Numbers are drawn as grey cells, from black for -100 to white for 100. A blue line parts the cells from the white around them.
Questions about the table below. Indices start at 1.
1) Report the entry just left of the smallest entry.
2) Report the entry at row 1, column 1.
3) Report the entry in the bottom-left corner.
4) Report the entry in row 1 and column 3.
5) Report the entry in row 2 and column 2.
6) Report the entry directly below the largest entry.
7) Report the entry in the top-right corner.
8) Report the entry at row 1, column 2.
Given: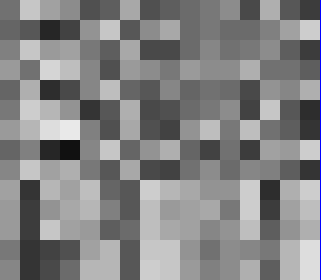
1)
-70
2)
-11
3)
5
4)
26
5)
-32
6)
-87
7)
-53
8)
55

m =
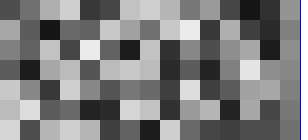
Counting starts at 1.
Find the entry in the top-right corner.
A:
16
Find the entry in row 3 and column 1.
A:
0
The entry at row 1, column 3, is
37
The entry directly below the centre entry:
-17
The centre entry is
47
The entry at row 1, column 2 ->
-12
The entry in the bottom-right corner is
-12
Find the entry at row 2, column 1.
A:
31
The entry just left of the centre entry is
57
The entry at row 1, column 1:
-39
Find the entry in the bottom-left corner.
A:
68
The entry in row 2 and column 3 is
-83
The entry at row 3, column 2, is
-23

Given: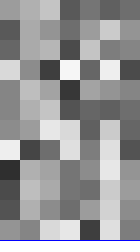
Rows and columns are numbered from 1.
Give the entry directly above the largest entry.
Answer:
-41
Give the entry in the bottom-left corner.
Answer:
16
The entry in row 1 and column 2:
38
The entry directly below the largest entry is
-57
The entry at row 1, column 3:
54
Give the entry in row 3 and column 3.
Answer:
43
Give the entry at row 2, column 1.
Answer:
-30
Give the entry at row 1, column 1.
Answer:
22
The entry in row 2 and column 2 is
33
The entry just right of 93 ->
-20
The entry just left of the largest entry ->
-51
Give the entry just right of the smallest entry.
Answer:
38
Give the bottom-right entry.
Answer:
-2
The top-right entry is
-14
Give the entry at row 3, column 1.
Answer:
-20
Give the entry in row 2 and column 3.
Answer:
16
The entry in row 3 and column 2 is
33

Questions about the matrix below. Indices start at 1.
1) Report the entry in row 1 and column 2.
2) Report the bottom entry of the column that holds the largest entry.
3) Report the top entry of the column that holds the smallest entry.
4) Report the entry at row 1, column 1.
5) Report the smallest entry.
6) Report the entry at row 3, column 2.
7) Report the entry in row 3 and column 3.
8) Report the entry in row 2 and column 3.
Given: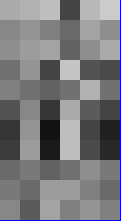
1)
39
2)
0
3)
49
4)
33
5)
-86
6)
22
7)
28
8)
0
